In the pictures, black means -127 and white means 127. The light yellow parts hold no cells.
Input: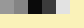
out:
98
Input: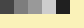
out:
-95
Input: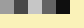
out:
-112
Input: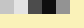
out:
19
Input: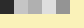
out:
20
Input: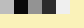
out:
111
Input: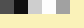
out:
33
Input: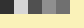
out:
-15
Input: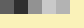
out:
51
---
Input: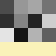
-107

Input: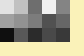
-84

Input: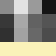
34

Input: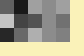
47

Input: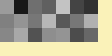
20

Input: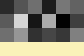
-57
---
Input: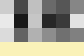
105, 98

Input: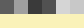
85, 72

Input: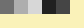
87, 46

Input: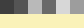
87, 57

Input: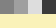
93, 31

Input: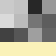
90, 74

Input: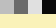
96, 62

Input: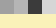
86, 53
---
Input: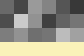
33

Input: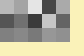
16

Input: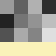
95

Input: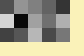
-8

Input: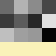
-122

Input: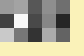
-28

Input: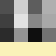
-13

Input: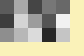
69

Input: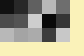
72
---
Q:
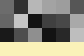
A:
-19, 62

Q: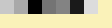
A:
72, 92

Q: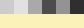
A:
76, -80

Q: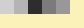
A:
80, 24

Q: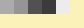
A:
43, 108

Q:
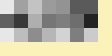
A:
103, 75

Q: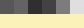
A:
-40, 95

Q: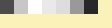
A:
-51, -87

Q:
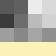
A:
-38, 15
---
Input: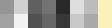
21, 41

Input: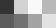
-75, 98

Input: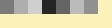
-5, 16

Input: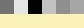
-13, 38

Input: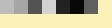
60, -32

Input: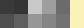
-69, -13

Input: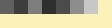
-31, 71

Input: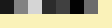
-103, -20

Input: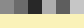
10, 70

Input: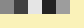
8, 29
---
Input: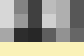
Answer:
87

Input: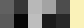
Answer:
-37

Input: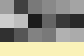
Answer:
77

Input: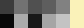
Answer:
-118

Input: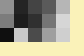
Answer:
-3

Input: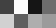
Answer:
81

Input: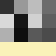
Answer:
89

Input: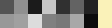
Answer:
24

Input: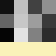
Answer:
-26
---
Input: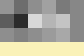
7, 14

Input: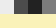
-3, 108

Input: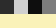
-3, -83

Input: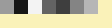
54, 27

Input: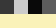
-35, -72

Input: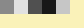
70, 9

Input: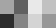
65, -83
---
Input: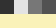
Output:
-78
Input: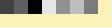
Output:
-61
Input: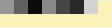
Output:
23
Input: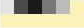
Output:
99
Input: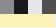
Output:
11
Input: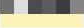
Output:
-15
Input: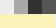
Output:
109
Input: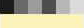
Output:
-99
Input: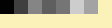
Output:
-125
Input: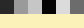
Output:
-87
